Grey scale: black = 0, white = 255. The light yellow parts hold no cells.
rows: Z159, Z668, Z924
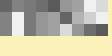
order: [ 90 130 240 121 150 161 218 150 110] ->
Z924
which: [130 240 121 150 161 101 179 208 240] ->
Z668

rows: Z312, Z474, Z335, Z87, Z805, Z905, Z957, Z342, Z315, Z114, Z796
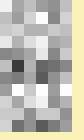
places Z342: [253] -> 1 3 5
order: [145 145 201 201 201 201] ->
Z114
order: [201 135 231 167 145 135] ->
Z805
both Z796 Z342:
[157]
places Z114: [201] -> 0 1 3 4

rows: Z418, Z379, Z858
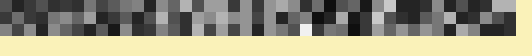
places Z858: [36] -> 3 7 21 37 40 41
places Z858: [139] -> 2 4 10
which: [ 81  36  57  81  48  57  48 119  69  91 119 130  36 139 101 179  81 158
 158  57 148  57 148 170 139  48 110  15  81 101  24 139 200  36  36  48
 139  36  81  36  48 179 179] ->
Z418
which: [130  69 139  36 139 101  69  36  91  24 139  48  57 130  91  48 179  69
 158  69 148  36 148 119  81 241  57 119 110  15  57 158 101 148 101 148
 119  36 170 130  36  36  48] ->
Z858
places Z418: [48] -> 4 6 25 35 40
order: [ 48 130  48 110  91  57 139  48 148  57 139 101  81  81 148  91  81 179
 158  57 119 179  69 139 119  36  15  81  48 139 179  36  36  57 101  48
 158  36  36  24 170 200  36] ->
Z379

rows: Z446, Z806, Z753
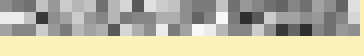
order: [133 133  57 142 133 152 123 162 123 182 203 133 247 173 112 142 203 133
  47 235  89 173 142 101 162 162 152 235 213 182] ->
Z753
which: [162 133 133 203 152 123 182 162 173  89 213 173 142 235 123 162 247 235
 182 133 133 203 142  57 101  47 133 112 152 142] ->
Z753
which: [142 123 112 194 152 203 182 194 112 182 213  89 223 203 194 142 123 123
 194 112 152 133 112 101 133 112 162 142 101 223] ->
Z446
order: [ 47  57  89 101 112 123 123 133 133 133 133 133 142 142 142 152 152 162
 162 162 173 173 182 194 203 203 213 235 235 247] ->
Z806

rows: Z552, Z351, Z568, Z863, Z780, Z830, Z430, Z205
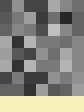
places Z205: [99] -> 0 1 5
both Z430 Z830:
[122]
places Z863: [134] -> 6
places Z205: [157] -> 3 6

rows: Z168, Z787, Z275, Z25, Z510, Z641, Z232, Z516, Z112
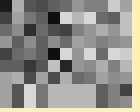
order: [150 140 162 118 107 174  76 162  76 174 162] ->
Z232
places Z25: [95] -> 1 3

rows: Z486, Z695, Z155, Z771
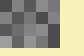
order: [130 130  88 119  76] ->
Z695
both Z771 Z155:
[76]
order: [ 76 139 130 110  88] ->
Z155
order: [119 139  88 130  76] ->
Z486
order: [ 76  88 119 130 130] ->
Z695
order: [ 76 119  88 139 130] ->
Z486

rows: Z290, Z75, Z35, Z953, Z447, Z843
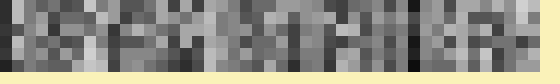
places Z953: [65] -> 9 14 16 24 28 43
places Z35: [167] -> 3 15 16 38 43 44
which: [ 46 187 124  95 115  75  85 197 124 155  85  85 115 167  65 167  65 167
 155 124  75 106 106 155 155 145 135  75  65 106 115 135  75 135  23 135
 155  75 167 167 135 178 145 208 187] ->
Z290
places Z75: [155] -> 3 9 16 26 31 33 36

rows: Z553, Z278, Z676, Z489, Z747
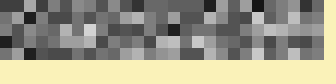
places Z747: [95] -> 22
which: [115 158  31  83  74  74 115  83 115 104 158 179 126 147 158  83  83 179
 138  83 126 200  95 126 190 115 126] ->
Z747
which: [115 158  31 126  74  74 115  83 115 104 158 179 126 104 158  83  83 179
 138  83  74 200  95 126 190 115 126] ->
Z278
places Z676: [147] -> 25
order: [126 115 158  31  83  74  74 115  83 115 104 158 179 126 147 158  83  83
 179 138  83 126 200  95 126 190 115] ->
Z747
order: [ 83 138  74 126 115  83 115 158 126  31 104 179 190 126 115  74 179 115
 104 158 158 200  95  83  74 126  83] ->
Z278

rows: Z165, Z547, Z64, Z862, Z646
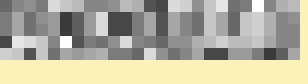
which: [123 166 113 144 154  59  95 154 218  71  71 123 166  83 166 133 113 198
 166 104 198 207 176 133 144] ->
Z547
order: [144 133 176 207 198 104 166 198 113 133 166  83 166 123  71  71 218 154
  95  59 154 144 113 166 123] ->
Z547
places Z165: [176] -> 11 23
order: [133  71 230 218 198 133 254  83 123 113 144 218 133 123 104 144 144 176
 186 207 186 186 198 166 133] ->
Z862

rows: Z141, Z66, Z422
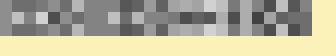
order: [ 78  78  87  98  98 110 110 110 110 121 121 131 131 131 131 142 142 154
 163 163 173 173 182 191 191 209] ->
Z422
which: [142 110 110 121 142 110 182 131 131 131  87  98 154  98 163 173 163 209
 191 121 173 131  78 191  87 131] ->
Z141

